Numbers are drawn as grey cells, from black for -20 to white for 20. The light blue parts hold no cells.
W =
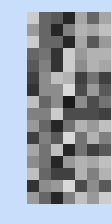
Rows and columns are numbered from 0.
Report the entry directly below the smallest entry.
-8
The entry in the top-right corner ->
6
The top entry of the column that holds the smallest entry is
-14
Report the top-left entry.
12
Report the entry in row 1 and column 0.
4
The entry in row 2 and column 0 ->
12
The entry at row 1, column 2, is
-14
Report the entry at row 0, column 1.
-4
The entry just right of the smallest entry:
2
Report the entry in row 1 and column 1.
-4
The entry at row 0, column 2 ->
-6
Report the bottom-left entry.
4
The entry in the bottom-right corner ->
12
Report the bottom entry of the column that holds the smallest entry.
0
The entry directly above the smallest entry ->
14
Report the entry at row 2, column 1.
-4
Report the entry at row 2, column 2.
-4
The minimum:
-16

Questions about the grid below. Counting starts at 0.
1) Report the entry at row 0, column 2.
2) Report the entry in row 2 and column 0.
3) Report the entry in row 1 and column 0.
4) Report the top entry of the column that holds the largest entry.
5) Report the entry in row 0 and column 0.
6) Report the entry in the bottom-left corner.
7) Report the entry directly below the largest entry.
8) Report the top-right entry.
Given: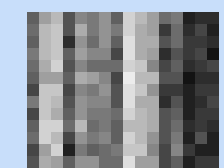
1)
9
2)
-5
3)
-3
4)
13
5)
-5
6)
-7
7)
15
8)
-13
